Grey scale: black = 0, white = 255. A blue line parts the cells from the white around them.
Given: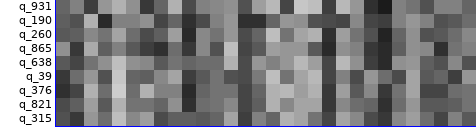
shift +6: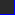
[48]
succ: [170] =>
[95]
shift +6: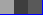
[170  68  95]
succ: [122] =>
[190]

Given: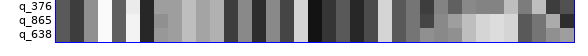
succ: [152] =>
[158]
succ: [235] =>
[39]

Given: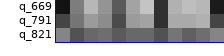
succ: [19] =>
[125]
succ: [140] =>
[75]
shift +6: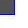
[88]
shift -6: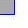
[164]
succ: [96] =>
[110]
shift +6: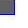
[102]

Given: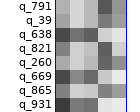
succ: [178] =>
[214]
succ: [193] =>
[95]

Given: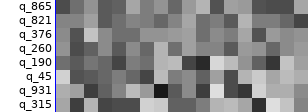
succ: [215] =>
[187]
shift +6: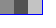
[145  88 201]
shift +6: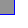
[153]
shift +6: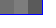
[117 131  96]
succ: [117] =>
[103]

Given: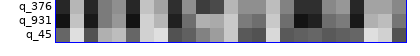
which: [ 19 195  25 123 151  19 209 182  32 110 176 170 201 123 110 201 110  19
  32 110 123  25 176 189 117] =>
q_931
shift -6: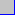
[189]
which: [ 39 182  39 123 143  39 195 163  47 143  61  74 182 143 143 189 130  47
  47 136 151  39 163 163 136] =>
q_376
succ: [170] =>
[201]

